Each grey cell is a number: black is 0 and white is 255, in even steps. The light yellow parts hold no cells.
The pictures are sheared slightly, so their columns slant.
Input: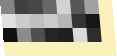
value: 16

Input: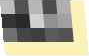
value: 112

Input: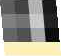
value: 101

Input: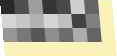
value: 150

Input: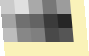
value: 189

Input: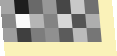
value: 158

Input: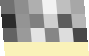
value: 99

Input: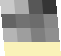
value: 181
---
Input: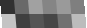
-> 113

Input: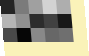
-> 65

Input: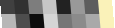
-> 139

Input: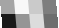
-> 220

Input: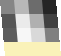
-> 176

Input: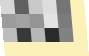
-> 227

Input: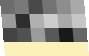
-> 169

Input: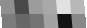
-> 19
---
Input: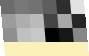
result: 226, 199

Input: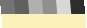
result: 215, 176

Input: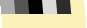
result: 218, 171

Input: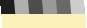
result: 205, 175

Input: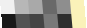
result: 240, 183

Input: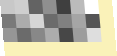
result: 255, 222

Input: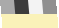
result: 243, 170
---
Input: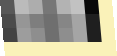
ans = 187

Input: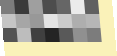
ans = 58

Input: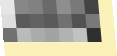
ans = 135

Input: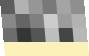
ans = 178

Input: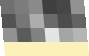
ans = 124

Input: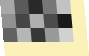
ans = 90

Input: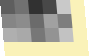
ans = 113

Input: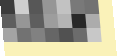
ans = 207

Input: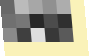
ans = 187
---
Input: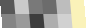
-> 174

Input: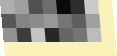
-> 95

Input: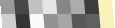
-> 88

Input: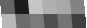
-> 116

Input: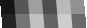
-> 205

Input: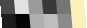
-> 190
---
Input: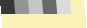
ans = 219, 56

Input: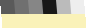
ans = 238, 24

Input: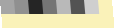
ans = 207, 37

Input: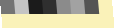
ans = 196, 27

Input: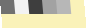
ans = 242, 62

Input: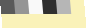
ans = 249, 47

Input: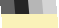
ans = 212, 37

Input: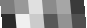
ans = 240, 43
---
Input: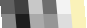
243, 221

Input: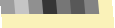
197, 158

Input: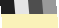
229, 153

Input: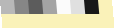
251, 224

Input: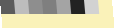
210, 189

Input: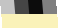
196, 127

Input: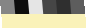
229, 133

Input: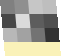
219, 198
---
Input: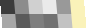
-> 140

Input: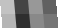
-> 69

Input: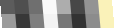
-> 79

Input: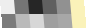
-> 117

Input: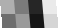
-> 123

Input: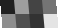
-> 158
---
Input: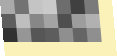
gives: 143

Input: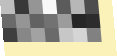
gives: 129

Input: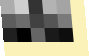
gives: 14

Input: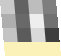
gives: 62

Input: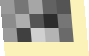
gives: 106

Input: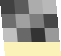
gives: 153

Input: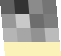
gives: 187

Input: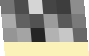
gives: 103

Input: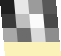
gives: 141

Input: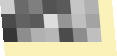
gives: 191
